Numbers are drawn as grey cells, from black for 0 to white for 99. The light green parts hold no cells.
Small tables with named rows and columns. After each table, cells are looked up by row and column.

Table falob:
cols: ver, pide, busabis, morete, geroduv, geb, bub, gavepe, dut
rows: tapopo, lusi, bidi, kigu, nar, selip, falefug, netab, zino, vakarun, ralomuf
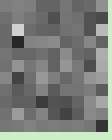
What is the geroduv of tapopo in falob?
39
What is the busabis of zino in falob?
37
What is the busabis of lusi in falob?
45
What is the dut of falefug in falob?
61
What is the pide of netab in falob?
35
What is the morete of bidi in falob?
39
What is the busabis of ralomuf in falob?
50
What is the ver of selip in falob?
44
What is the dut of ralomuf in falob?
20
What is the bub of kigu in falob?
42
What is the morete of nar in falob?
43
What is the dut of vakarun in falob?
50
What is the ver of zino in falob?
41
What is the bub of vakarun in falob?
36
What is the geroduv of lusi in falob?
31
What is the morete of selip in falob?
52
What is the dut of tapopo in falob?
56
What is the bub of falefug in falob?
46
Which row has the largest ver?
falefug

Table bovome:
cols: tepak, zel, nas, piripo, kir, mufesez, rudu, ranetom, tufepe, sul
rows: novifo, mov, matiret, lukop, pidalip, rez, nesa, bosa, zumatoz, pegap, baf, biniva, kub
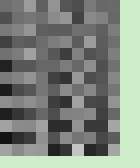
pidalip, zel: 48
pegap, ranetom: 53
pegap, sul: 40
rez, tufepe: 31
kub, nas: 60
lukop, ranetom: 60
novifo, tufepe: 40
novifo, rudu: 30
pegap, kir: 30
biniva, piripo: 56
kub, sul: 64
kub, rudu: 76
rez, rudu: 40
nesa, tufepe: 33

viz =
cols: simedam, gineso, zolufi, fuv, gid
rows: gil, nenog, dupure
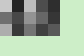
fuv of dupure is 25
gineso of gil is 14
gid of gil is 18
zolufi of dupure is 45
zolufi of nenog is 57
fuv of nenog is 40
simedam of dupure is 67
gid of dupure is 34
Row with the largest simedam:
gil

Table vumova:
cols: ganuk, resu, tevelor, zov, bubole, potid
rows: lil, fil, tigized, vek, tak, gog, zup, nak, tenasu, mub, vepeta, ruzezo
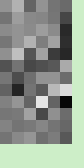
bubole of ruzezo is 48
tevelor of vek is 69
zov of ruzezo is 43
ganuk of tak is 56
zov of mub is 28
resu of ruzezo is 53
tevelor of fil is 53
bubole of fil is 46
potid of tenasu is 3
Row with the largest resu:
tak

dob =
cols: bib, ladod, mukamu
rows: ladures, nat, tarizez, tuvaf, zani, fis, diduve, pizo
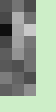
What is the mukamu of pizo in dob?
55
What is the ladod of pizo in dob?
42
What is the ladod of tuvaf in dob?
62
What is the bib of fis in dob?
34
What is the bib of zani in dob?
36
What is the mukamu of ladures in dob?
29

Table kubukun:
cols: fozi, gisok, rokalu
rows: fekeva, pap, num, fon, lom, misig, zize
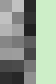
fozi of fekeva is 60
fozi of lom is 60
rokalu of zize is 56
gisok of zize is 15
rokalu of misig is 46
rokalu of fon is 36
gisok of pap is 50
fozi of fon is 52
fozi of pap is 75
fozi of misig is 28
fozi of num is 70
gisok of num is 63
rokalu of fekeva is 16
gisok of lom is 61

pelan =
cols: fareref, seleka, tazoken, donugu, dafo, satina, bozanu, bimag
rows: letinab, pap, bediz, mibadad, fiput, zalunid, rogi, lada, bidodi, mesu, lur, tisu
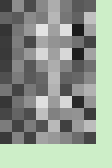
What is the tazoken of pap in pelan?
54
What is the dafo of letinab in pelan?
67
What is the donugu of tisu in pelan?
63
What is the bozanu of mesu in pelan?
57
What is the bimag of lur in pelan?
73
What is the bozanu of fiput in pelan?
12
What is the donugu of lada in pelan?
38
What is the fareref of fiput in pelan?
22
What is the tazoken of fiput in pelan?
59
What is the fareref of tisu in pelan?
22
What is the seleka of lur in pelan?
26
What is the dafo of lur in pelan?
72
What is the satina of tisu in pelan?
52
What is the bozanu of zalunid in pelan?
33
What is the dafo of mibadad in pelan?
57
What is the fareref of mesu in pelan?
27

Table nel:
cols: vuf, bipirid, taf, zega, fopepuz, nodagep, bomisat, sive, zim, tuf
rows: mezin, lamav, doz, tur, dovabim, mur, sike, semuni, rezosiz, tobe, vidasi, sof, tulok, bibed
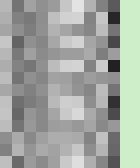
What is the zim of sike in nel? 58
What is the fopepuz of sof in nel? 67
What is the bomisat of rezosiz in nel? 79
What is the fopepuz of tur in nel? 65
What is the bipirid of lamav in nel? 50
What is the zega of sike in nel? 52
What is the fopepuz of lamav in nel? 74
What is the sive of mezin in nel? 69
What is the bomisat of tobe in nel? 84
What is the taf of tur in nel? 56
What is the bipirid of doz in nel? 55
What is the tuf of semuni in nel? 45
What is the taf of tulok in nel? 58
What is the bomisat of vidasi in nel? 59
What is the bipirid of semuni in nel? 55
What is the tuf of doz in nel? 45
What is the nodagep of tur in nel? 78
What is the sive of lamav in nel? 51
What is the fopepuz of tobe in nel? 64
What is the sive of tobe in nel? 66

